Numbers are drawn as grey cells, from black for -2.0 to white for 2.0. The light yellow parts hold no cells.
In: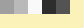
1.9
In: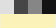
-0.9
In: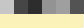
0.3
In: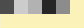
0.8
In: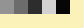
-1.3
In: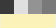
1.5
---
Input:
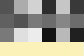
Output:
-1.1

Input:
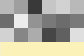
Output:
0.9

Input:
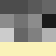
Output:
-0.4

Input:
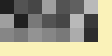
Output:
0.9

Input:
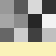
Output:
-1.2

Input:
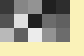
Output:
-1.3
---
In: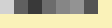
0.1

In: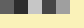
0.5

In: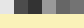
-0.4

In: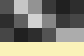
-1.5

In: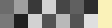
-0.9

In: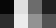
-1.3
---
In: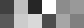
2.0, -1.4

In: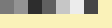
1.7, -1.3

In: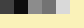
1.4, -1.8

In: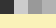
1.2, -1.2

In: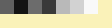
1.9, -1.7

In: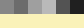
0.9, -1.5

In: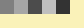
1.0, -1.2
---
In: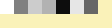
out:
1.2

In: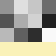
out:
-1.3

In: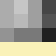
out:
-0.1

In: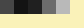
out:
-1.5

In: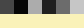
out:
0.7

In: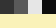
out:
1.6

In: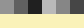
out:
-1.5
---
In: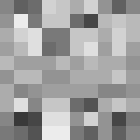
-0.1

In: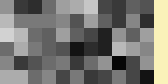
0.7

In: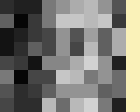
-0.9

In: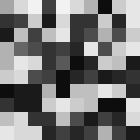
1.6

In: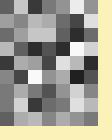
-0.5
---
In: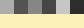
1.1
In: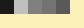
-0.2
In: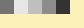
0.2
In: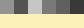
-0.5
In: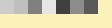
0.2
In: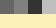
-1.2
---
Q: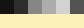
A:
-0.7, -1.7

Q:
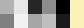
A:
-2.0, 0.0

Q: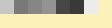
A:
1.7, 1.1

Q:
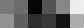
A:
1.7, 0.3

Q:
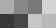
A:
1.3, -1.1

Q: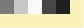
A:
-1.5, -0.1

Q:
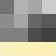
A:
1.2, 0.0

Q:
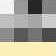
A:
0.0, 0.2

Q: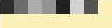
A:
-0.7, -1.3

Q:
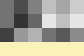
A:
1.2, -1.0
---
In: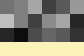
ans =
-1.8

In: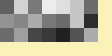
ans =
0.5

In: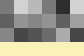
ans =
-0.9

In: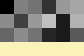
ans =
0.2

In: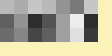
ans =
0.1

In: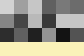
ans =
-0.5

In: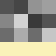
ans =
0.7

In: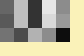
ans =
-0.8

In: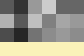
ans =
-1.4

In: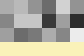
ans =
-0.3
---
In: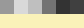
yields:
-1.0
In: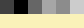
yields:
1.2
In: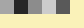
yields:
-0.6
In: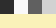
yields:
1.3
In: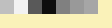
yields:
0.6
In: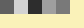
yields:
-0.1
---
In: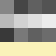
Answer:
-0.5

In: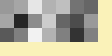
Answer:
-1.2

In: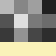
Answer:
-0.9

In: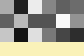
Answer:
-0.9

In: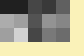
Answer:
-0.1

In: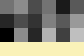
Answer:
-1.0
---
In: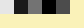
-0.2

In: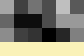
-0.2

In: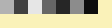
1.6

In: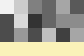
0.0

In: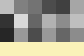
-0.2

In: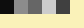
-0.4

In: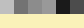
0.2

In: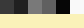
-0.1
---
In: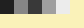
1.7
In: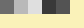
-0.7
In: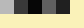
-1.5
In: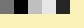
-1.4
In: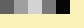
-1.9
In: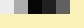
-0.5
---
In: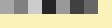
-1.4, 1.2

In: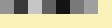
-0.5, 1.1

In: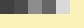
0.2, 1.4

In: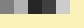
-1.4, 1.2

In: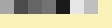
-0.2, 1.6

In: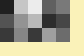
0.9, 1.7

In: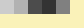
-0.8, 1.2

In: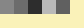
-1.3, 0.9
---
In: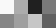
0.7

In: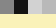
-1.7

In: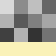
0.2

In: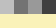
-0.2

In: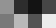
-1.3

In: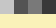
-0.7

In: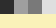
0.5

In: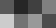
-1.4

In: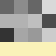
0.2
